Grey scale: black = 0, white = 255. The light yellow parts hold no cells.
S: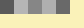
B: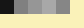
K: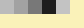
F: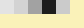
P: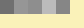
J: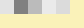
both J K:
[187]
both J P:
[187]
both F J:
[227]
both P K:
[187]
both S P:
[134]
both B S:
[134]
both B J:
[128]

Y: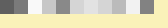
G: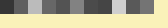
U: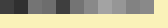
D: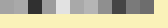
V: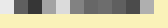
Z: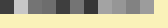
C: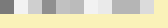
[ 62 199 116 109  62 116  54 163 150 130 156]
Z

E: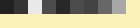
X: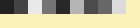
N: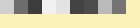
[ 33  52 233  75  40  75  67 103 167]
E
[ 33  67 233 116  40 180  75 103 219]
X

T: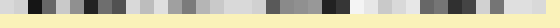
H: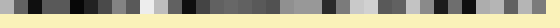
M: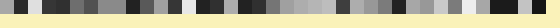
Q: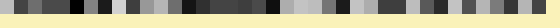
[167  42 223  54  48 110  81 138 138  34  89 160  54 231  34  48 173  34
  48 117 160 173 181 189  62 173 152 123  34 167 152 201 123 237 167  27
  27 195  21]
M
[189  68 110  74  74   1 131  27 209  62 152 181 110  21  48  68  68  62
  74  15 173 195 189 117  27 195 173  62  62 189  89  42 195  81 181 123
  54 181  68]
Q
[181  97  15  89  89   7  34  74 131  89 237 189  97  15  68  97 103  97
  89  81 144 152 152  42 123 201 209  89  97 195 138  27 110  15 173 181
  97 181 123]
H

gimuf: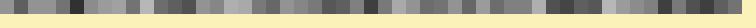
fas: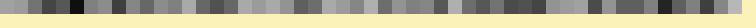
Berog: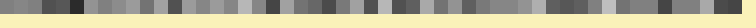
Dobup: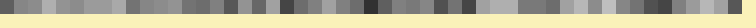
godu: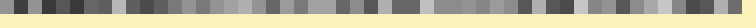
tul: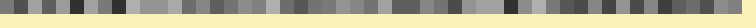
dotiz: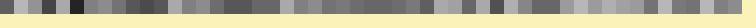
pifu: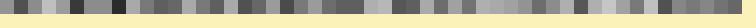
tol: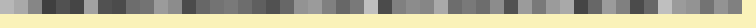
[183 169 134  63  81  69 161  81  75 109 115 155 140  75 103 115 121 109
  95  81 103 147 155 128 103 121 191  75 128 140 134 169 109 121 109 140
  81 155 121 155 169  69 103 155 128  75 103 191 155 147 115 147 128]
tol
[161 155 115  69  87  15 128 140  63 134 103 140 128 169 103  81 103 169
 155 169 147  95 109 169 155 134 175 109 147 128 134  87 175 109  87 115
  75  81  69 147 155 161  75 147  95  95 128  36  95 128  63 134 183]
fas
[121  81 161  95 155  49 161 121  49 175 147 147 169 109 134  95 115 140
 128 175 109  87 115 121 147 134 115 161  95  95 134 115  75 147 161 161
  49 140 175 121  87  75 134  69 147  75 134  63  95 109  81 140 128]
tul
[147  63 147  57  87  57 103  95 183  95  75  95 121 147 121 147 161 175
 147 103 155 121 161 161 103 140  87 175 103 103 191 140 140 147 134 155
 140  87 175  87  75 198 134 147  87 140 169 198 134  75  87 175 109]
godu
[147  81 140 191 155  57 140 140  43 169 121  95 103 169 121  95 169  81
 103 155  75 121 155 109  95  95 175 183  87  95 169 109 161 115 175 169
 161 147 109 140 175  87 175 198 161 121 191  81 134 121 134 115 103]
pifu
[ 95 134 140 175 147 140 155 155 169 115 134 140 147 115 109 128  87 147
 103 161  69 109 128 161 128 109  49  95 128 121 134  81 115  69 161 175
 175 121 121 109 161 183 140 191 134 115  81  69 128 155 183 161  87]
Dobup

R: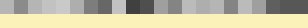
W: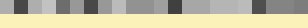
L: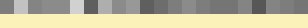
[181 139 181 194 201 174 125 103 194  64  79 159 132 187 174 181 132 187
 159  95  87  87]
R
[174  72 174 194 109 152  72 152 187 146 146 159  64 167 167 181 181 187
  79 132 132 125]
W
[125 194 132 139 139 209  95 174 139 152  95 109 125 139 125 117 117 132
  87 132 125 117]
L

